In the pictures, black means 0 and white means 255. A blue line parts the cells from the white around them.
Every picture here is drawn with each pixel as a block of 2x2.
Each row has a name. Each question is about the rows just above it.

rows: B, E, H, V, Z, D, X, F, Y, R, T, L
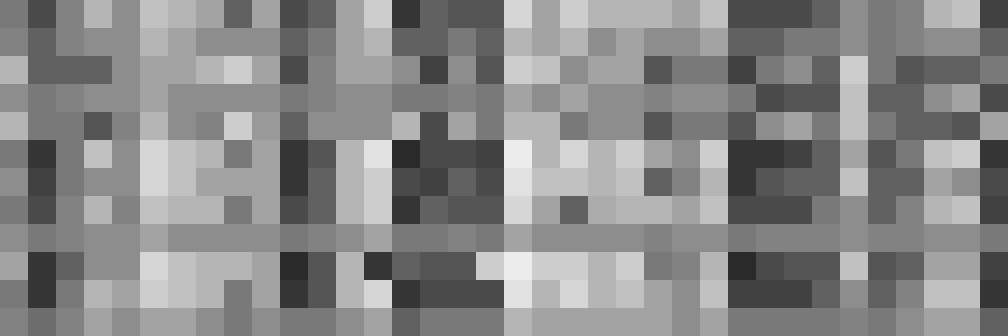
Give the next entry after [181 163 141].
[141]
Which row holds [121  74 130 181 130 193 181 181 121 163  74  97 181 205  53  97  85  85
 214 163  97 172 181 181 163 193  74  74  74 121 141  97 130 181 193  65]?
F
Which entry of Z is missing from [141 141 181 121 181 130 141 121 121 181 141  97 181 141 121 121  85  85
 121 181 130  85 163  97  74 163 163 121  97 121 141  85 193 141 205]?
[153]
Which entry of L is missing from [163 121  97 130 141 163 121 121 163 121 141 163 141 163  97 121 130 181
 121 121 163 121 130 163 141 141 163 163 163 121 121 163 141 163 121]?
[109]
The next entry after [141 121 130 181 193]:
[65]
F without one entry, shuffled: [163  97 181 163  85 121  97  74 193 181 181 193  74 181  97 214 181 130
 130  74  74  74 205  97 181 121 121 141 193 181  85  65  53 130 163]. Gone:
[172]

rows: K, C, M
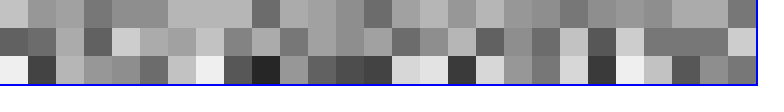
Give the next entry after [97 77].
[67]
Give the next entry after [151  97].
[77]
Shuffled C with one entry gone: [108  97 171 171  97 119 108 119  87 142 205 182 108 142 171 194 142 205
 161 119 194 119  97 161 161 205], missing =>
[131]
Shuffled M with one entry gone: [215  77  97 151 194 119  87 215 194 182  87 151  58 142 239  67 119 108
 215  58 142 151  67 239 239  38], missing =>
[227]

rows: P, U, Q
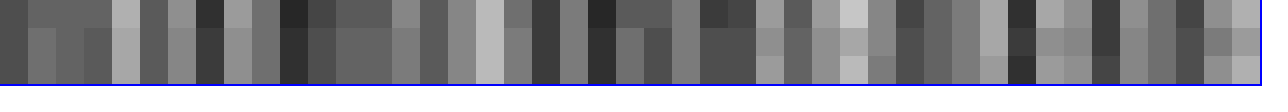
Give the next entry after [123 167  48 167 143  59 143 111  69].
[143]
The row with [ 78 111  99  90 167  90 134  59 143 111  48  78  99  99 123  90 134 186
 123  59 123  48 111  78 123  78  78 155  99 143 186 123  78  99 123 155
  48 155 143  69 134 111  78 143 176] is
Q

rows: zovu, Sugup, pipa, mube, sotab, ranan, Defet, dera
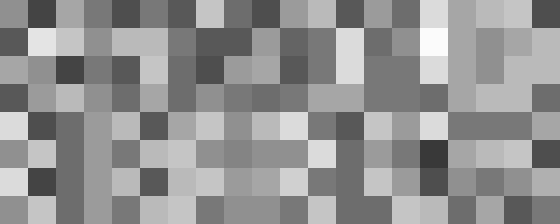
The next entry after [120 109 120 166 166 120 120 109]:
[166]
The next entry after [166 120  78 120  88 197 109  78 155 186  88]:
[155]
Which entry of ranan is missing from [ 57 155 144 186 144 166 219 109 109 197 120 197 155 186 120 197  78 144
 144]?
[132]
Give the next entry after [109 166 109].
[144]
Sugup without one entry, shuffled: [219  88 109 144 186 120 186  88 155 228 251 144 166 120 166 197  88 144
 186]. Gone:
[100]
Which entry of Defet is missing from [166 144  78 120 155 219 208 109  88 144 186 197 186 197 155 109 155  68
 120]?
[176]
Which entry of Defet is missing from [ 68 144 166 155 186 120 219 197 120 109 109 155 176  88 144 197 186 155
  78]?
[208]

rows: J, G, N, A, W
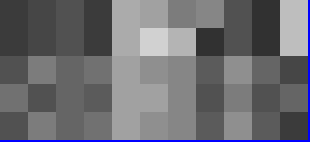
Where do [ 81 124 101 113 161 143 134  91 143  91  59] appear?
W
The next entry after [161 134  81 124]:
[81]

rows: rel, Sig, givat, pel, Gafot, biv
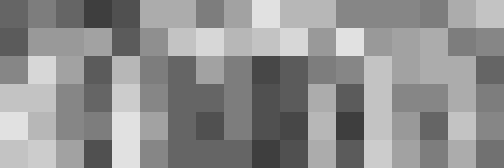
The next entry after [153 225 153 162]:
[172]
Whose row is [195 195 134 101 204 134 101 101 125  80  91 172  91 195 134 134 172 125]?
pel
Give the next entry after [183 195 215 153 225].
[153]
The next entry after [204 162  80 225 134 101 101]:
[101]
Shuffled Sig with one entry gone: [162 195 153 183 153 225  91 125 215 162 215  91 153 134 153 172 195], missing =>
[143]
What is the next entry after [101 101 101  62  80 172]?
[91]
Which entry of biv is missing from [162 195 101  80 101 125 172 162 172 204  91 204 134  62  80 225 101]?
[113]

